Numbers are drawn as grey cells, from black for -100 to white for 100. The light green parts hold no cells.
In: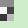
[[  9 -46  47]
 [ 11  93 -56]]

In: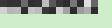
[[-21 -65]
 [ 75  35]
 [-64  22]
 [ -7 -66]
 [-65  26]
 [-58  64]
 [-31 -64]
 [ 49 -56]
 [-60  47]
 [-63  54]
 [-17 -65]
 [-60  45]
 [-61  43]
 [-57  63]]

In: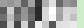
[[  8  64  51  83]
 [ 17  68  71  78]
 [-18  30  26  75]
 [ 76  99  94 -33]
 [ 37  69  70  55]
 [-60 -68 -67  85]
 [ 26 -22 -15 -37]
 [-23  15  18  64]
 [ 28 -26 -13 -46]
 [ 17  62  45  62]
 [ 23 -29 -12 -38]]

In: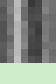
[[-10 -11 -15 -13 -16 -16 -10 -16 -12]
 [ -4   2 -11  -4  -5  -2 -11   2   7]
 [-45 -42 -38 -50 -54 -48 -47 -51 -42]
 [-55 -45 -40 -44 -38 -43 -45 -49 -36]
 [ -3 -15 -15   4  -3   0   6 -11 -10]
 [ 47  43  48  40  43  45  45  45  51]
 [ -4   2 -10 -10  -5 -19  -9   0  -8]
 [-23 -32 -27 -35 -35 -34 -28 -30 -34]]

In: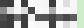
[[ 94  93 -28  91]
 [ 75  94 -42  71]
 [ 97  96 -27  95]
 [-53  36 -46 -50]
 [ 93  94 -34  94]
 [ 94  96 -33  93]
 [ 97 -43  88  96]
 [-52  73 -51 -52]
 [ 96  94 -18  93]
 [-53  71 -53 -52]
 [-50   8 -40 -49]]

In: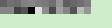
[[ -2  18]
 [-14  47]
 [-19 -33]
 [-26   5]
 [ 17  25]
 [-13 -42]
 [ -5  10]
 [ -2  76]
 [  5 -95]
 [  0 -36]
 [-16 -48]
 [-11   4]
 [-24   4]]
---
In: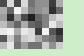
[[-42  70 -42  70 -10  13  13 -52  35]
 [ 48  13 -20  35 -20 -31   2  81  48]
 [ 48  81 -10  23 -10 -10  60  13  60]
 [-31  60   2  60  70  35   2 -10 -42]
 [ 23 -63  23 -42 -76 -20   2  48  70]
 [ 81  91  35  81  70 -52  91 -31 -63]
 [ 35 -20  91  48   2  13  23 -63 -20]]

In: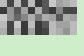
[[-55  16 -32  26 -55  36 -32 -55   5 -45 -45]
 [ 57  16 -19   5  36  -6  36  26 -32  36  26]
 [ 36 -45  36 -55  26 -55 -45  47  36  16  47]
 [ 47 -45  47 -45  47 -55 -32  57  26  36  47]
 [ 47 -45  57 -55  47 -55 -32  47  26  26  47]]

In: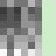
[[-54 -31 -54  15 -31 -18]
 [-44 -31 -44  15  -8 -18]
 [-31 -31 -31  15  15   2]
 [-18  15 -18  -8  41   2]
 [ -8  28  -8  -8  41   2]
 [ 28  -8  28  28  15  41]
 [ 41 -18  41  41 -18  51]
 [ 96   2  96  41  86  61]]

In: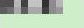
[[-26 -14  32 -26  32  32 -49  10  20]
 [-37 -37  43 -49  53  53 -62  10  43]]

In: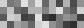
[[  3  53 -19 -30  40  40   3  40  76  -7 -30  63]
 [ 63  -7   3  76  27  76 -19  40 -41  40 -41  14]
 [ 53 -30  27  14 -19  63  76  14  -7 -51 -63  27]
 [-30  63  53 -51 -41  76 -51 -63  -7  14   3 -51]]

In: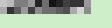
[[ 33 -60 -27  21 -50  10 -14 -14 -27 -38  33  67  10]
 [ 55  45  -1  -1  21 -72 -14 -84 -72 -50 -60 -60  21]]

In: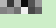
[[  1  11 -11  88 -44 -22]
 [ 41 -57  31 -91 -34  21]]

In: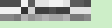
[[-39 -39 -39  89 -29  77  77  89  89  77 -29 -29 -39]
 [  6   6  -4  40  16  28  40  28  28  40  -4  -4   6]
 [ 89  89  89 -61  64 -51 -51 -39 -51 -51  77  77  77]]

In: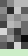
[[ 68  -4 -58 -15]
 [ -4  22 -38 -92]
 [-15  32   9  22]
 [-48  45  32 -15]
 [-28   9  45  45]
 [  9 -68  56 -28]
 [-28 -58  68 -48]]
